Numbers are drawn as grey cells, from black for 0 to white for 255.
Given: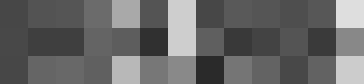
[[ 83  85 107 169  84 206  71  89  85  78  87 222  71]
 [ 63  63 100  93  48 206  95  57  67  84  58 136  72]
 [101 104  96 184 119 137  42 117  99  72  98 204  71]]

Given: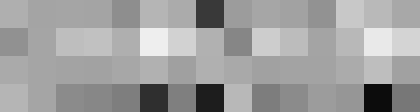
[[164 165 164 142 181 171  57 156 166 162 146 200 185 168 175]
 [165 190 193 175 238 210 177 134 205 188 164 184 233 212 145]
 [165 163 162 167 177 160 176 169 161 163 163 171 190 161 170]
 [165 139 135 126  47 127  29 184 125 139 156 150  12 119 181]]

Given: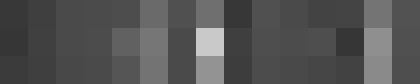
[[ 63  74  75  77 106  80 111  55  80  74  67  68 116  82  56]
 [ 64  74  76  97 118  74 201  63  78  76  78  54 143  80  54]
 [ 63  72  74  85 115  74 147  61  76  73  70  66 138  78  59]]

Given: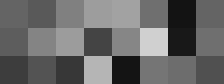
[[ 89 128 157 162 111  19 100 100]
 [132 156  68 134 208  24 111  93]
 [ 83  55 181  20 117 109  80  61]]

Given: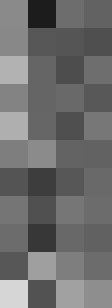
[[ 28 109  98 138]
 [ 87  85  79 136]
 [101  77 110 178]
 [101 105  88 131]
 [102  79 119 175]
 [139  99  98 126]
 [ 61  87 105  84]
 [ 80 118 108 117]
 [ 55 104  97 108]
 [159 126 108  87]
 [ 82 161 142 214]]

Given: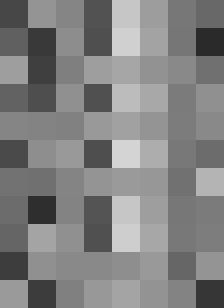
[[148 133  82 198 157 119 104  71]
 [ 57 141  79 208 163 118  42  96]
 [ 63 127 158 166 146 137 112 158]
 [ 78 144  80 188 168 123 144  98]
 [131 129 153 161 148 124 137 133]
 [142 153  78 212 173 120 108  74]
 [112 132 148 154 151 113 180 114]
 [ 46 131  84 198 158 119 123 108]
 [164 144  80 206 167 120 125 101]
 [144 137 137 142 153 102 148  61]
 [ 60 128 152 164 147 131  54 154]]
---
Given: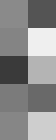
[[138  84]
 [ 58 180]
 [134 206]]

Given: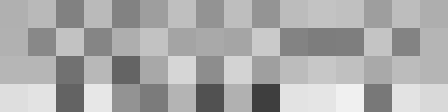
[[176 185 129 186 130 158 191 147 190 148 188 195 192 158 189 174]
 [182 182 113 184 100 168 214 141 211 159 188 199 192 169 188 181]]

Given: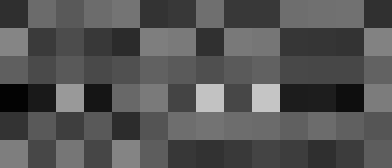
[[ 47 107  89 108 116  51  56 111  56  56 110 112 113  48]
 [ 95  74  89  73  80  97  90  79  90  97  72  71  71  98]
 [ 51  89  62  89  44  84 110 115 109 107  96 108  96  85]]

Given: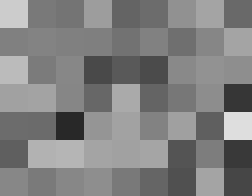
[[204 121 116 157 100 108 145 164 105]
 [187 123 135  73  89  75 137 146 142]
 [108 107  40 149 162 130 160  95 222]
 [135 122 135 142 121 101  80 164  70]]

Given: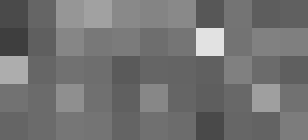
[[ 74 101 150 161 137 132 137  87 116  93  96]
 [173 102 113 110  90 101 100  96 128 107  95]
 [101 107 118 116 100 112 108  73 102  99 124]]

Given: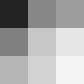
[[ 35 135 157]
 [182 210 244]]

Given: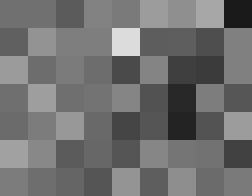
[[112 112  91 130 122 156 143 167  26]
 [155 109 123 109  74 132  63  59 128]
 [107 124 152 105  69  85  35  83 156]
 [124 110 101  85 148  94 142 107 122]]
